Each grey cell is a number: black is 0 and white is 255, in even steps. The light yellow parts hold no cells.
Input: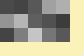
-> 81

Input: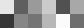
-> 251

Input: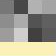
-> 83

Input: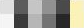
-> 115

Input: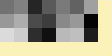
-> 152

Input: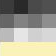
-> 116

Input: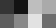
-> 226
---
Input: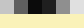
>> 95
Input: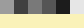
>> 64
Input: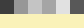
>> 151
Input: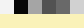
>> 6
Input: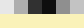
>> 174
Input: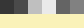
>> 74
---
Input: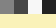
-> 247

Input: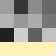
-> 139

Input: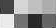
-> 192

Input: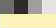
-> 158

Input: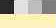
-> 189

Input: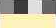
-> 222
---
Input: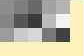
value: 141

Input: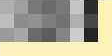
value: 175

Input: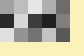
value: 162

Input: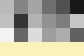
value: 186

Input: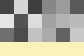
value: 68

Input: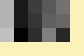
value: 178

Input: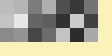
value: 188

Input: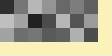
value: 47

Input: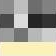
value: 141

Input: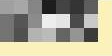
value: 160
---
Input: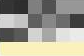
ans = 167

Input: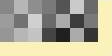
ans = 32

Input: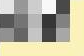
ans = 197

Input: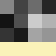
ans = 25

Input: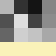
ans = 207

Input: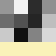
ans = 16

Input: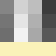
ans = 242
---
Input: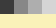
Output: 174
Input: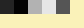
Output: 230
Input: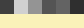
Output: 99
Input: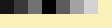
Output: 163
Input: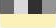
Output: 48
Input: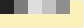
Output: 194
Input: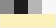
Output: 182
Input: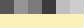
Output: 190
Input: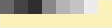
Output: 195
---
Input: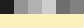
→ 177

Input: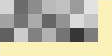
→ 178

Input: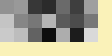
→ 13

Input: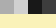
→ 173

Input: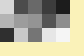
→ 201

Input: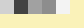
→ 66

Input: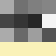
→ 171

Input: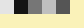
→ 20

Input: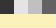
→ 52

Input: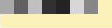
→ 49
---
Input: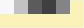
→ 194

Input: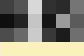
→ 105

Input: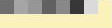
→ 165

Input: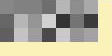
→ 195

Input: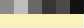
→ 189

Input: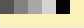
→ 130

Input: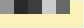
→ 42

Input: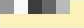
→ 249

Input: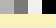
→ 121
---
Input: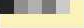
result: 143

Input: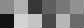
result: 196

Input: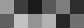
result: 148

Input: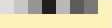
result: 32

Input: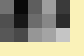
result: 73

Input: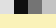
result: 224
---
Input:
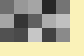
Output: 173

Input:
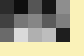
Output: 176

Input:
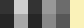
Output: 152

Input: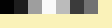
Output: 158

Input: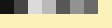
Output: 146

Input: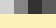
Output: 91

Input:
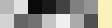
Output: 211
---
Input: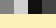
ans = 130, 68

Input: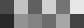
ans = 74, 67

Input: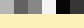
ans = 182, 54

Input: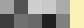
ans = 163, 128

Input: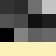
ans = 50, 103

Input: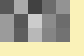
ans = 87, 114

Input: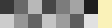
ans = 56, 225

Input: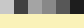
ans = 200, 29
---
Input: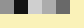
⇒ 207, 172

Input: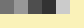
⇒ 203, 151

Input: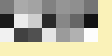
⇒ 253, 241

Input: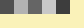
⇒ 200, 178

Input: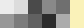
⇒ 236, 220

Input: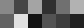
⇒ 225, 178
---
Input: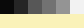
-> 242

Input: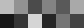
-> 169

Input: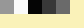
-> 106

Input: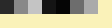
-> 170

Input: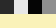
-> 142

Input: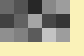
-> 157
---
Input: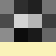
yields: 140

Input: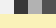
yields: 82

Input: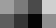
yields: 143

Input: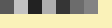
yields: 131

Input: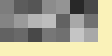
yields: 181

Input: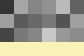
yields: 166
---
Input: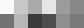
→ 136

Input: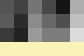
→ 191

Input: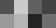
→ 66

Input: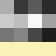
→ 162

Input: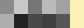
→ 161

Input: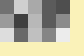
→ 139
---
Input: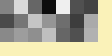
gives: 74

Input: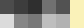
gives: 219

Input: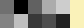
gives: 131

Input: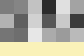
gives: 178

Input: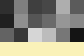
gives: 32

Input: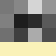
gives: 128

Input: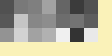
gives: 87

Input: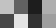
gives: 71

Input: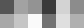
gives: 168
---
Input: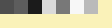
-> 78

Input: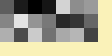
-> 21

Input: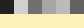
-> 98

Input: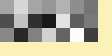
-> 40

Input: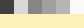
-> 133

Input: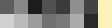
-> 41

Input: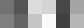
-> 71

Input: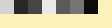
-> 40

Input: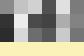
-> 51
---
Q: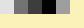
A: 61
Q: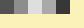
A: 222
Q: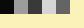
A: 57
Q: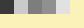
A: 125
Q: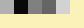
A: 128
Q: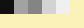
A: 132
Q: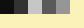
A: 198
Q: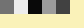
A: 9
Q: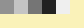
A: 117
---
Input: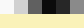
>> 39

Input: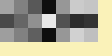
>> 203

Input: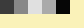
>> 170

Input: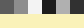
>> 176

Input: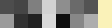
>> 106

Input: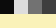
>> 114
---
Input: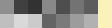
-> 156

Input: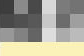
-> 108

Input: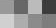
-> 139

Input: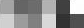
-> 50

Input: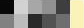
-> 82

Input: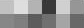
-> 165

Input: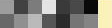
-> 117

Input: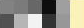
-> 51
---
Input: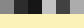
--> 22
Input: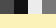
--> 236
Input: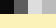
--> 221
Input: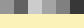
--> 204
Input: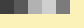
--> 178
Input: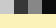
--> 135
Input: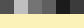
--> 116
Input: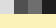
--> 110
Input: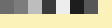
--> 189
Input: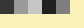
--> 197
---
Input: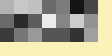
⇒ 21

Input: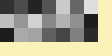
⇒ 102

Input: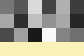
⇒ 176

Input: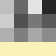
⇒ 227

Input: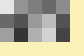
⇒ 105

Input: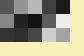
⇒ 64
